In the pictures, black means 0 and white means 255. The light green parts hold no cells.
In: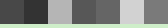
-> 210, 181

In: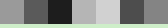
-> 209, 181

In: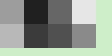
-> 230, 184

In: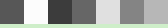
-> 252, 224

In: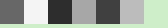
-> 244, 188

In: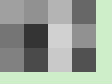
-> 209, 201

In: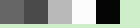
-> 252, 185

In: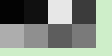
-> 231, 173

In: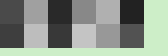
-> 196, 189

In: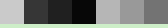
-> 202, 182
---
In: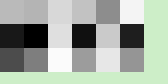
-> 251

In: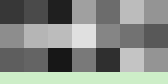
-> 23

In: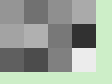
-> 128

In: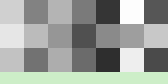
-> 173

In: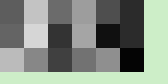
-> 64

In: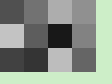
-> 189

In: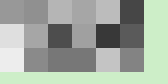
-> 119
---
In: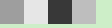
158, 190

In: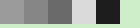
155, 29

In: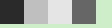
42, 102

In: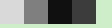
217, 60

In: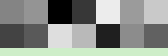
132, 97

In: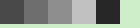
73, 39

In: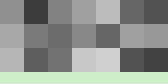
144, 67

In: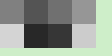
128, 204

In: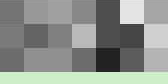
116, 179
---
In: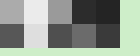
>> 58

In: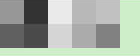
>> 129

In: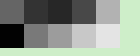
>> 228

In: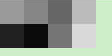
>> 217

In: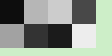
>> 237

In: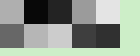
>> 48

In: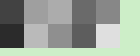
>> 223

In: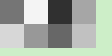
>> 193

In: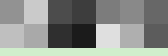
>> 91

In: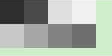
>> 111
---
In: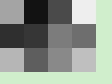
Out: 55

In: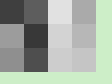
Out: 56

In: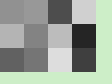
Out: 131

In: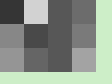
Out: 73

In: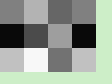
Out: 75

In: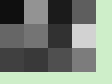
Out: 116
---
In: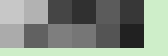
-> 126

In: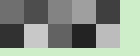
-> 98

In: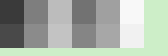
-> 195

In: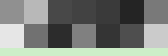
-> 44

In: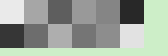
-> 174

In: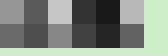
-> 135

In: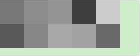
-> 168
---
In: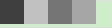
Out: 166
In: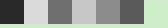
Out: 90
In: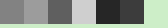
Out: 60
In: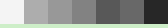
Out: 39
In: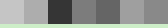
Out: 137
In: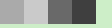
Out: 63
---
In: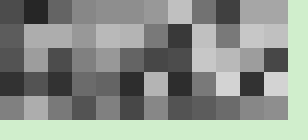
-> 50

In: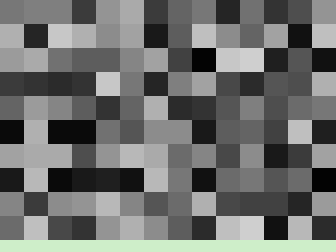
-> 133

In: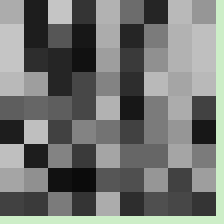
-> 165

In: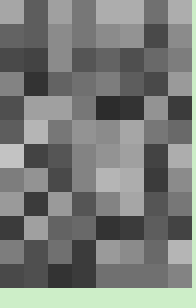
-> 125

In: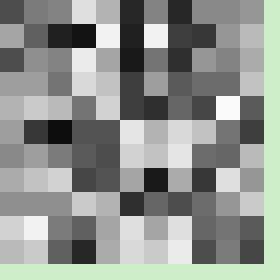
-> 210

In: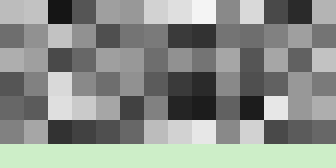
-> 103

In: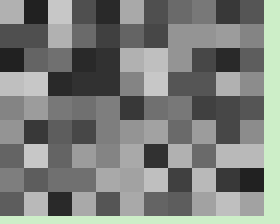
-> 126

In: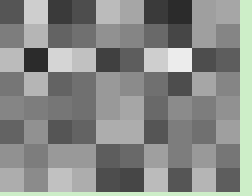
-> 145
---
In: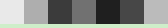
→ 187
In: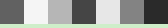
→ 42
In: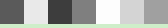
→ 160
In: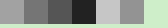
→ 147
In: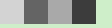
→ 60
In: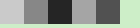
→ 81
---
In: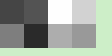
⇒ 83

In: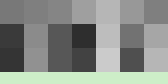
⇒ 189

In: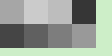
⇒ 203

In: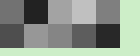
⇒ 163

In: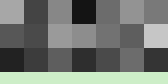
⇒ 114

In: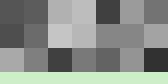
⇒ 134

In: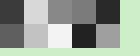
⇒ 136

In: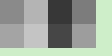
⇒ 180
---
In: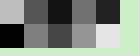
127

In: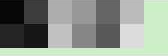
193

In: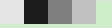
228

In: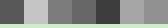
102

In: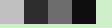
191

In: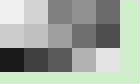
63
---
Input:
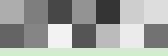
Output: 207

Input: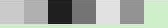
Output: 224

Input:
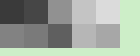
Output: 196

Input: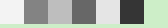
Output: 229

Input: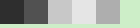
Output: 229

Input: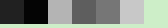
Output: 118
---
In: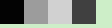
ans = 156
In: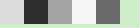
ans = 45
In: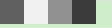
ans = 239
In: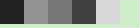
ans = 146
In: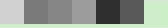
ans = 122
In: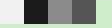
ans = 27
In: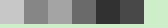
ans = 134
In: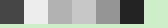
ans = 237
